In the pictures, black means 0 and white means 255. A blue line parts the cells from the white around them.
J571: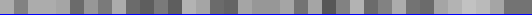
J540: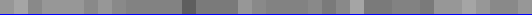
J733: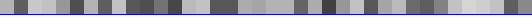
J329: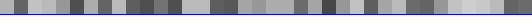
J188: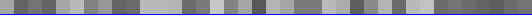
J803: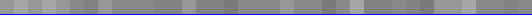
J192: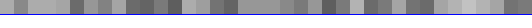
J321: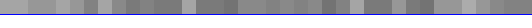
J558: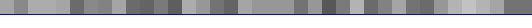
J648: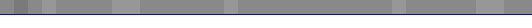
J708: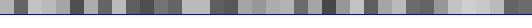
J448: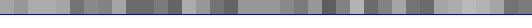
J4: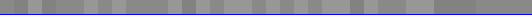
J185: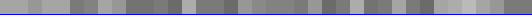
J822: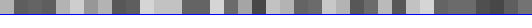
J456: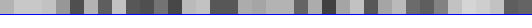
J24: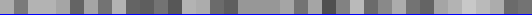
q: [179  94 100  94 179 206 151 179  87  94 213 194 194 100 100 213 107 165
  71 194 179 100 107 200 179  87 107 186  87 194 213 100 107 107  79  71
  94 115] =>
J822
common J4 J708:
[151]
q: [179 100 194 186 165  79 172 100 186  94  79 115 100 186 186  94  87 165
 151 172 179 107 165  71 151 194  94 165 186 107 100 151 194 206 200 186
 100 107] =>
J708
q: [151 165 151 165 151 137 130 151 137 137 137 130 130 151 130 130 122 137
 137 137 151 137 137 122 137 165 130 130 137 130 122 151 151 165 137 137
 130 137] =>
J803
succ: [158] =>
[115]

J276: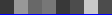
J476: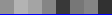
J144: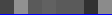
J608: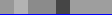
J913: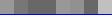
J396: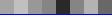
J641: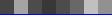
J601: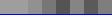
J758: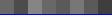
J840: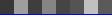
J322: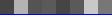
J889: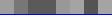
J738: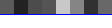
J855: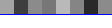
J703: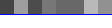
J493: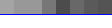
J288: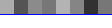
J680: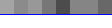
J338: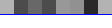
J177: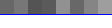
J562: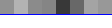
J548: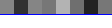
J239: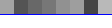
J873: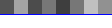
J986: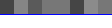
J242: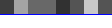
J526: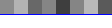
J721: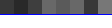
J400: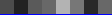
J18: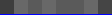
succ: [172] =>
[84]
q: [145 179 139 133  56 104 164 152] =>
J562
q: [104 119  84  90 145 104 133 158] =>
J177
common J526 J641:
[104]
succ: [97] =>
[90]
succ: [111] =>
[34]
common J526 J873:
[62]

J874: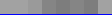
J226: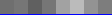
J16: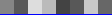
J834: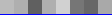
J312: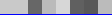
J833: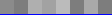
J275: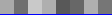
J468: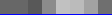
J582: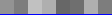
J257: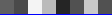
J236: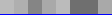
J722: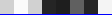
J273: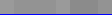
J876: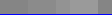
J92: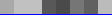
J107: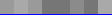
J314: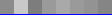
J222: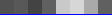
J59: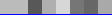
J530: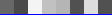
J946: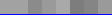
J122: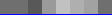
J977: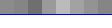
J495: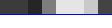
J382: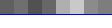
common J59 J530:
[103]
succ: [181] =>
[81]
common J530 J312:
[103]
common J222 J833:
[169]
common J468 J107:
[139]

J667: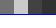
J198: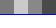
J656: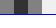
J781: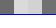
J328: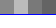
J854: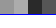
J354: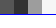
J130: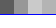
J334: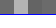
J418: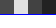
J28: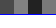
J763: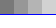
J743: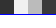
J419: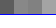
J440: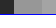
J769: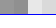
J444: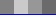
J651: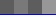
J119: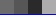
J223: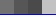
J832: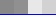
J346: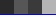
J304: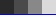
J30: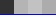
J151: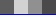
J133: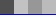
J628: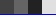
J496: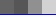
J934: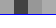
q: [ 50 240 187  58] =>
J743
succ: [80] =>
[194]
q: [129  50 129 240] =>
J656
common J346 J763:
[180]
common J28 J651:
[121]
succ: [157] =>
[246]

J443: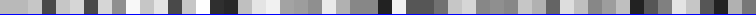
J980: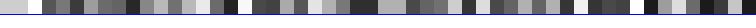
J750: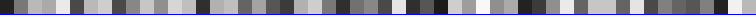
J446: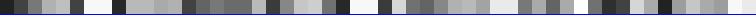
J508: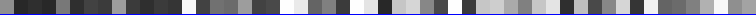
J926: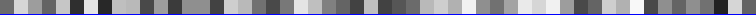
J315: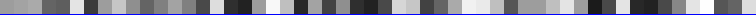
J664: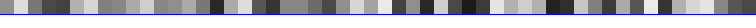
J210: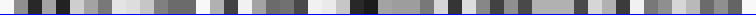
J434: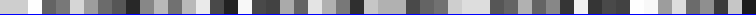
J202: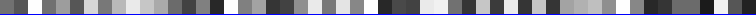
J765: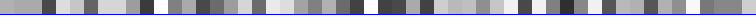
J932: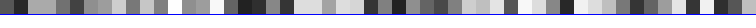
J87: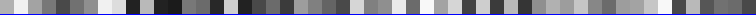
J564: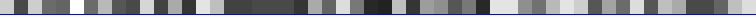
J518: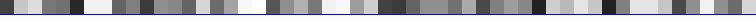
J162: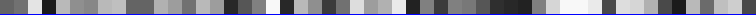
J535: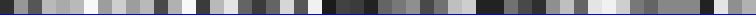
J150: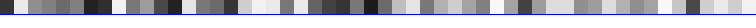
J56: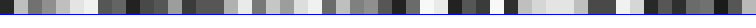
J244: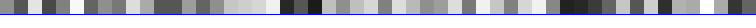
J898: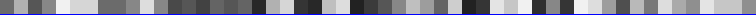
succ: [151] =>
[86]
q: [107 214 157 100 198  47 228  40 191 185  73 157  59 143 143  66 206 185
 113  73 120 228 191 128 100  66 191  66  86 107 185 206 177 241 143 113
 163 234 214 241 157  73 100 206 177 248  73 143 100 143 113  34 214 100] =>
J926
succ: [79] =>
[185]
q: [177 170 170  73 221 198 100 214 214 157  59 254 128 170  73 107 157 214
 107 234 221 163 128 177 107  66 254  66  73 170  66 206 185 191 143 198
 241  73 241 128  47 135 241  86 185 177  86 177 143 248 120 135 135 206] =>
J765
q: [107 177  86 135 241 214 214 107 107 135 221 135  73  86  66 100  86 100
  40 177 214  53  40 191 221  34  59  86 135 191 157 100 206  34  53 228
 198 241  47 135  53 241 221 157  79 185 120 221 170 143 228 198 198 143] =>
J898
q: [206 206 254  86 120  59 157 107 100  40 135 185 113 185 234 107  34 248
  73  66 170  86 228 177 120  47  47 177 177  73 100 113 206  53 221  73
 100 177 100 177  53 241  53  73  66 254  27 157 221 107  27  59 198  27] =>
J980
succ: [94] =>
[228]

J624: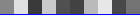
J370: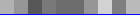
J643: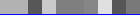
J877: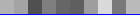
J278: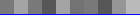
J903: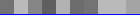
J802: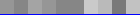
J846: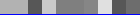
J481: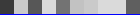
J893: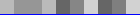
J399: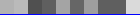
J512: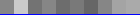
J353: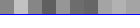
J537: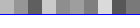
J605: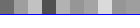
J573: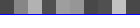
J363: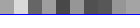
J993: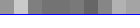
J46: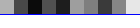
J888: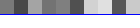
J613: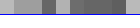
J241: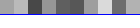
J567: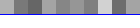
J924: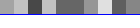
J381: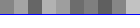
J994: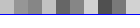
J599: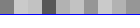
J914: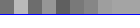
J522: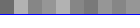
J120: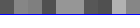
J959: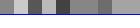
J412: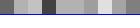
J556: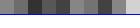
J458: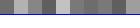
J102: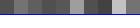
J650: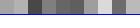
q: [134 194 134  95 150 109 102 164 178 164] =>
J353
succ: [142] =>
[158]

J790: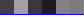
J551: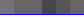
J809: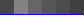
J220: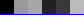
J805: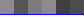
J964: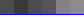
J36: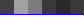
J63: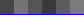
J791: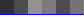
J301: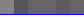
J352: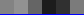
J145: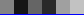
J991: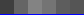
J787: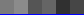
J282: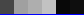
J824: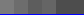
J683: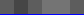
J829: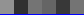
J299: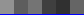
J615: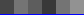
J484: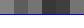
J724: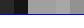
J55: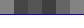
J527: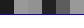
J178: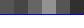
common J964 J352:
[131]
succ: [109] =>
[93]

